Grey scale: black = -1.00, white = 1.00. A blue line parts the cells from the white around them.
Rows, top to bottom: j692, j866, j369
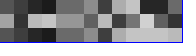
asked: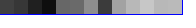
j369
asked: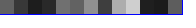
j692

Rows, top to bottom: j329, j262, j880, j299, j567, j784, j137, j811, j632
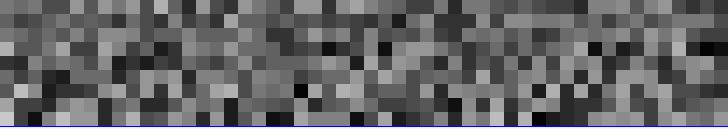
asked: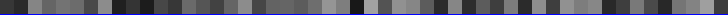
j567
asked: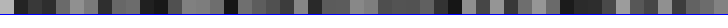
j811
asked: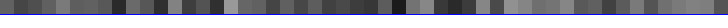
j262
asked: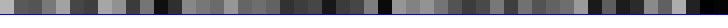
j299

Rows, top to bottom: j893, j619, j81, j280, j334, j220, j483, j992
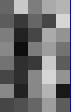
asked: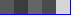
j619
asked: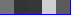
j334

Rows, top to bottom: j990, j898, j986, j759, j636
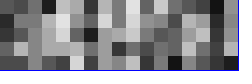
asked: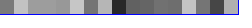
j759
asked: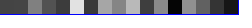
j636
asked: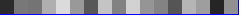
j898
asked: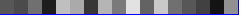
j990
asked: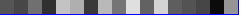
j990

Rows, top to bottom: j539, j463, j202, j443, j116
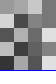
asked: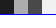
j116
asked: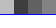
j443
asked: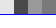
j463
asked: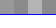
j539

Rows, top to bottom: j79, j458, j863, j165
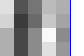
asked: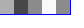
j863
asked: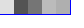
j79

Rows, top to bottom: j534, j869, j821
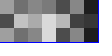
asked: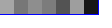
j534
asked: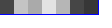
j869
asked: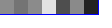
j821

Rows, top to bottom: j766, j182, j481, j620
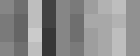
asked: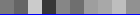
j481

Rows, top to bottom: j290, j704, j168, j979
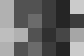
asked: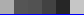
j290
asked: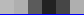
j168

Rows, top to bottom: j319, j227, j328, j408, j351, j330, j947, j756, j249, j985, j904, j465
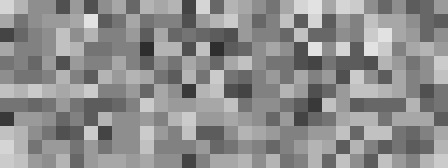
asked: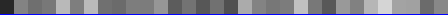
j328
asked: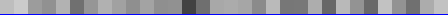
j465
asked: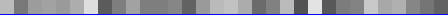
j227
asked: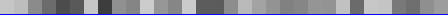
j985
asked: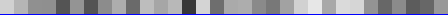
j319
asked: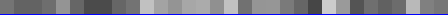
j756

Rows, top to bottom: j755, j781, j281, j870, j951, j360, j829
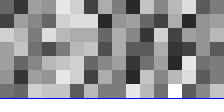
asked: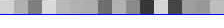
j281
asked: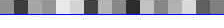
j360
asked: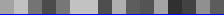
j870
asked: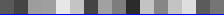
j755
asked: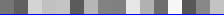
j829
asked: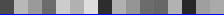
j781

